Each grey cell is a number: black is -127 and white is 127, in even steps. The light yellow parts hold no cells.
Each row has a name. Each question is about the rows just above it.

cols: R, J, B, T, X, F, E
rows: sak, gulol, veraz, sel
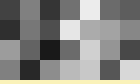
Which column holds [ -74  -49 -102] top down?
B
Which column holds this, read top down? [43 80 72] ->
X
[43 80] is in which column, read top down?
X

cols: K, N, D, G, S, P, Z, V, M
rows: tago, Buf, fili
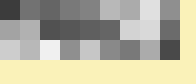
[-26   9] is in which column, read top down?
P
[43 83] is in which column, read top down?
Z
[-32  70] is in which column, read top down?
S

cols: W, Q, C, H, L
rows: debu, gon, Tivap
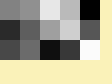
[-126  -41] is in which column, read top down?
L
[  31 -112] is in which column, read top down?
C
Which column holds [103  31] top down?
C

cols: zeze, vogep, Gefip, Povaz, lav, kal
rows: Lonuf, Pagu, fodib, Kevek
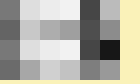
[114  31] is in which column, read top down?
Povaz
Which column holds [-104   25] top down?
kal
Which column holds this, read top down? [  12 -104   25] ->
kal
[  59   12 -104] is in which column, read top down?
kal
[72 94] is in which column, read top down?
vogep

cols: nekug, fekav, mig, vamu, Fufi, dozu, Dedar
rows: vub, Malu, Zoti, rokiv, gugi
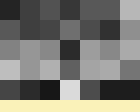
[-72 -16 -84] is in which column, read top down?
vamu
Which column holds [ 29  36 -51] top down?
Fufi
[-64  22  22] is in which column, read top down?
fekav
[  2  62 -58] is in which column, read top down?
nekug
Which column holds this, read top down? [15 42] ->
Dedar

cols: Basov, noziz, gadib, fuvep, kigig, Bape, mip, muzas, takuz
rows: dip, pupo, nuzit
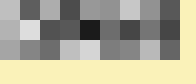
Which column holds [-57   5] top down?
mip
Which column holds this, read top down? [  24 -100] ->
kigig
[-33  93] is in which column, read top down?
noziz
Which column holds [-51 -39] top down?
fuvep
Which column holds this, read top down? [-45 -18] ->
gadib
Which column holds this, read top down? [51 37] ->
Basov

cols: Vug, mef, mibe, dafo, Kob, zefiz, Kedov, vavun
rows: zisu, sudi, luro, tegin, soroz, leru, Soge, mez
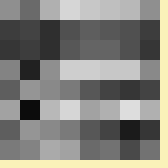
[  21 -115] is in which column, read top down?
mef
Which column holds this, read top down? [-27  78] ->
Kob
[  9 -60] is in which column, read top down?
vavun
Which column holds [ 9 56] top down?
mibe
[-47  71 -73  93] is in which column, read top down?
Kedov
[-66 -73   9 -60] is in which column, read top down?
vavun
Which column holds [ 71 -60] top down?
zefiz

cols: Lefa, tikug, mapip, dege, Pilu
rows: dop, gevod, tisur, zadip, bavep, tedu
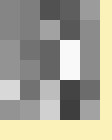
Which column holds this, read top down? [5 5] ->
Lefa
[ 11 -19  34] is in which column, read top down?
Pilu
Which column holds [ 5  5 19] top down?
Lefa
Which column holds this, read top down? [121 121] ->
dege
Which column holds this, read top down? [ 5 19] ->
Lefa

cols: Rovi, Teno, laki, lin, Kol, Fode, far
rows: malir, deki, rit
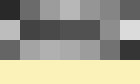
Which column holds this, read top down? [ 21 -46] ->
Kol
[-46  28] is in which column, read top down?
Kol
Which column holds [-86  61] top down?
Rovi
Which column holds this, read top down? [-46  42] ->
lin
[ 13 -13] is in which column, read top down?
Fode

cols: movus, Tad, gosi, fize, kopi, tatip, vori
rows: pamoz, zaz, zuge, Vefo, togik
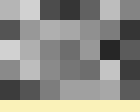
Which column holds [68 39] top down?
tatip
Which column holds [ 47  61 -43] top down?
Tad
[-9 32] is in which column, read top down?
fize
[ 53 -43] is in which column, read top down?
movus
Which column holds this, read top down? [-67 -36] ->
vori
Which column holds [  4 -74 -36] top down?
vori

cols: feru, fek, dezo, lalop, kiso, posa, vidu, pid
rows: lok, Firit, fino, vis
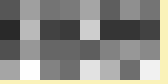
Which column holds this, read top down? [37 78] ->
kiso
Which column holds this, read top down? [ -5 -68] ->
lalop
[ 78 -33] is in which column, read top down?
kiso
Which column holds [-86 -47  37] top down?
feru
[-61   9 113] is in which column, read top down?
pid
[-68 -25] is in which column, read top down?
lalop
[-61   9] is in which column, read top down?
pid

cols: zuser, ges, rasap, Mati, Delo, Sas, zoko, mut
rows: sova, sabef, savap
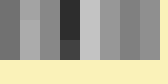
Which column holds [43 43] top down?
ges
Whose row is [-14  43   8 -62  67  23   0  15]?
savap
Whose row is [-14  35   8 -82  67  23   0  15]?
sova
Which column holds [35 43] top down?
ges

